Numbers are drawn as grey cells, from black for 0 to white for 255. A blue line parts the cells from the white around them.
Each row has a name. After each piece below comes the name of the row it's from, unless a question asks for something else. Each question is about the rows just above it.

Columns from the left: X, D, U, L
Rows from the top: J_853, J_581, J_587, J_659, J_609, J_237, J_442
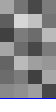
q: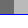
J_587
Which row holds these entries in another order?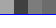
J_237
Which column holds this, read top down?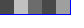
U
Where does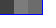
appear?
J_587
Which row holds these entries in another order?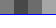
J_659
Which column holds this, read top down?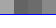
X

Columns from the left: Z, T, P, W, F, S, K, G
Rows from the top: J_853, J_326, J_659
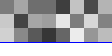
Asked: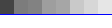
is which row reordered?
J_326
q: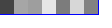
J_326

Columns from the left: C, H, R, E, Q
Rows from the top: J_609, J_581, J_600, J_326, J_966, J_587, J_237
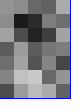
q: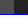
J_600
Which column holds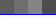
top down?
C
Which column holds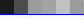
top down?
H
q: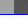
J_966
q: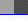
J_600

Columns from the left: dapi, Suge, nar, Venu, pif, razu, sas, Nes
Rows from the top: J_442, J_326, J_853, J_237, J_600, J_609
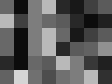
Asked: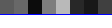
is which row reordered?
J_442
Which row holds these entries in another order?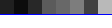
J_326

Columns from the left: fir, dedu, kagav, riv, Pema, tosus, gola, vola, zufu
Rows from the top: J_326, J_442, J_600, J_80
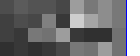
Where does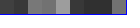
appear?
J_600
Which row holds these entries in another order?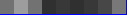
J_80
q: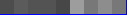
J_326

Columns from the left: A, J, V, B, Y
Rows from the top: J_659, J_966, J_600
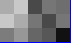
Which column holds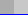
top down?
A
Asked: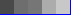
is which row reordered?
J_659
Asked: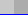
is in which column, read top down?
J

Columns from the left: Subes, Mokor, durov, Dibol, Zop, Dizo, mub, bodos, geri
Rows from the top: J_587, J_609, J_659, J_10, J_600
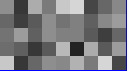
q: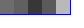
J_10
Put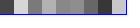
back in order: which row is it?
J_600
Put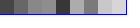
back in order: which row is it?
J_587
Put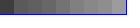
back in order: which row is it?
J_609
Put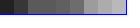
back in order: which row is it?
J_10

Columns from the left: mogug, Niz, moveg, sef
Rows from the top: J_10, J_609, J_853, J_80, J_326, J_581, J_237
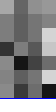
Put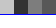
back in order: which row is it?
J_80
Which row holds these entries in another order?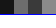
J_237
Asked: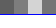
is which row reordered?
J_853
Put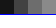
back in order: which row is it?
J_326

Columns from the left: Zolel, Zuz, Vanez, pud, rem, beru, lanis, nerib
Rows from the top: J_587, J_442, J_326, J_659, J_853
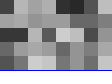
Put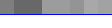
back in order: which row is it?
J_442
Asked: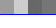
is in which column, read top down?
rem
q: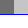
J_853
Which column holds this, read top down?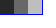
beru

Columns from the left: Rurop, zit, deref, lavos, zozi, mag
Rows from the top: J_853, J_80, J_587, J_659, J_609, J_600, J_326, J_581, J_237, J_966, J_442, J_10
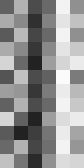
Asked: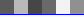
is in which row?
J_587
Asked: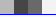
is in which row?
J_587
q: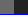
J_609
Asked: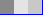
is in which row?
J_659

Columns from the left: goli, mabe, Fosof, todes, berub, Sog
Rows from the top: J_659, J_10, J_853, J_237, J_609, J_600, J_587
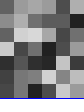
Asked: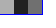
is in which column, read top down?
Sog
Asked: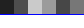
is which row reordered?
J_587
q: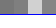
J_600
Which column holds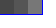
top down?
mabe
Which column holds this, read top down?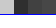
goli
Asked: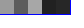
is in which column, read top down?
todes

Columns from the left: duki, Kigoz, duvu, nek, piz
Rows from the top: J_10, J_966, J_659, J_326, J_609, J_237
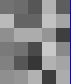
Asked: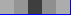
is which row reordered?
J_659
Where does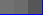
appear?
J_10

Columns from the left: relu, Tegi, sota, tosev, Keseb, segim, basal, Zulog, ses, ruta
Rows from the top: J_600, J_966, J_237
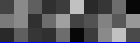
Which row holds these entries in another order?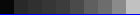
J_237
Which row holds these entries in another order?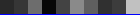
J_600
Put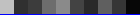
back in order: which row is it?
J_600
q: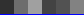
J_966
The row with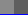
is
J_600

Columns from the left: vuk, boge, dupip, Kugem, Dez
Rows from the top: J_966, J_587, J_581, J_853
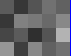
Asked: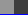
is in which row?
J_853
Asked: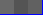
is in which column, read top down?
Kugem
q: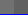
J_966
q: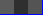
J_581

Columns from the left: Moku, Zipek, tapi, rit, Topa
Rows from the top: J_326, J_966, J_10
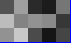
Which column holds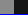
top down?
rit
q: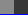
J_966
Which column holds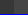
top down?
Topa

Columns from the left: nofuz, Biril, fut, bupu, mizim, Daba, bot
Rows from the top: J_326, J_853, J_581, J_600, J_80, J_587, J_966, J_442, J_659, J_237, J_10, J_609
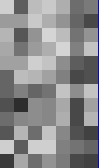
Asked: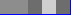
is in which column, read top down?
fut
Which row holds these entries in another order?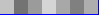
J_600
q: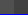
J_237
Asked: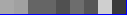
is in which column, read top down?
nofuz

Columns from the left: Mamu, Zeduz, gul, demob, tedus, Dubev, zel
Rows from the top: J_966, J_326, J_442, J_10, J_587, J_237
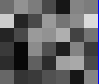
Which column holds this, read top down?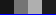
tedus
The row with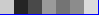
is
J_326

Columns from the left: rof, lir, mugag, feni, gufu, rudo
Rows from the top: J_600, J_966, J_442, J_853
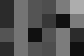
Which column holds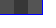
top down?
feni
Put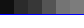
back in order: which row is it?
J_966
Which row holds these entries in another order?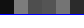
J_853
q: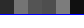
J_853
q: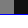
J_853

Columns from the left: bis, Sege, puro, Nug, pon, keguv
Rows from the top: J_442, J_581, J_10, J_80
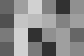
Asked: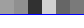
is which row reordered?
J_10
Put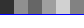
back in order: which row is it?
J_442
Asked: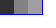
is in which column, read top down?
pon
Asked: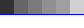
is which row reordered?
J_10

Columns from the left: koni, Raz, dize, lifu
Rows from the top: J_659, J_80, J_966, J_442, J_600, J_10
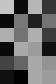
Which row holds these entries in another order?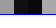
J_442
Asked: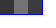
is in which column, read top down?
lifu
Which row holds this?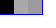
J_10
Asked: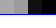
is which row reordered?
J_10
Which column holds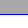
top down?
dize
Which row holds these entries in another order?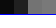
J_80

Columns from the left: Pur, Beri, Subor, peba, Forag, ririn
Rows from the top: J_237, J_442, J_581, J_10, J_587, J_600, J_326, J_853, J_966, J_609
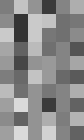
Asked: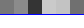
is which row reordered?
J_442
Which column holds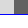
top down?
Beri
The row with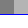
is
J_966

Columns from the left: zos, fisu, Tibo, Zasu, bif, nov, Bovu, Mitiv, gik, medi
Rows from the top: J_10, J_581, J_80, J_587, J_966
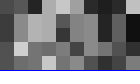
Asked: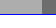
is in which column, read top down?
Zasu
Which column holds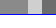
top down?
fisu
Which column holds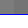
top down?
bif
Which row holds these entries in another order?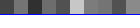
J_966
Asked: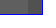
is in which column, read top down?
gik

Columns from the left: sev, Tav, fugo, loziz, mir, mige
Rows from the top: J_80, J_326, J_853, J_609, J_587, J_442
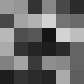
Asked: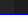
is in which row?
J_609
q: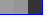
J_80
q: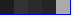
J_442
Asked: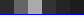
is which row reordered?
J_609

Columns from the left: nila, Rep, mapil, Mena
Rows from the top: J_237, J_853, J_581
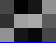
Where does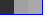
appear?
J_853
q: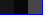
J_581
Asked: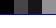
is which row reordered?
J_237
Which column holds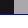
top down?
mapil
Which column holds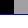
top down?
Rep
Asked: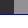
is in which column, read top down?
nila

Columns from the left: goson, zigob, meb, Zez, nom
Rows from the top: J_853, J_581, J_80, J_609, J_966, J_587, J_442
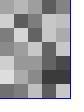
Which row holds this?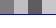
J_442
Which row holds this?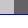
J_609
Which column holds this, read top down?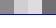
goson
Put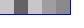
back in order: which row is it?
J_609

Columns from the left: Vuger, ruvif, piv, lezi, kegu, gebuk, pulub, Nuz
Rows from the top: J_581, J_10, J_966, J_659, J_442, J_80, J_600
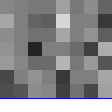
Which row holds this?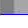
J_80
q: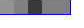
J_80

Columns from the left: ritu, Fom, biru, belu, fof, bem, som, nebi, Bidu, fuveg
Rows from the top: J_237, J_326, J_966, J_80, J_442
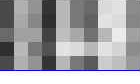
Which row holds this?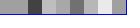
J_966
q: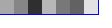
J_326
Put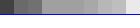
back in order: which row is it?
J_966
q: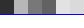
J_326

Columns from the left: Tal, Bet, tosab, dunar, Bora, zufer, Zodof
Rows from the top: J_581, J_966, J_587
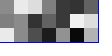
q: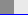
J_581
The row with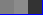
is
J_966
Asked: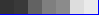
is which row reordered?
J_581
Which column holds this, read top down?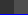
tosab
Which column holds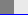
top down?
Tal
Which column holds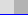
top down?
Zodof

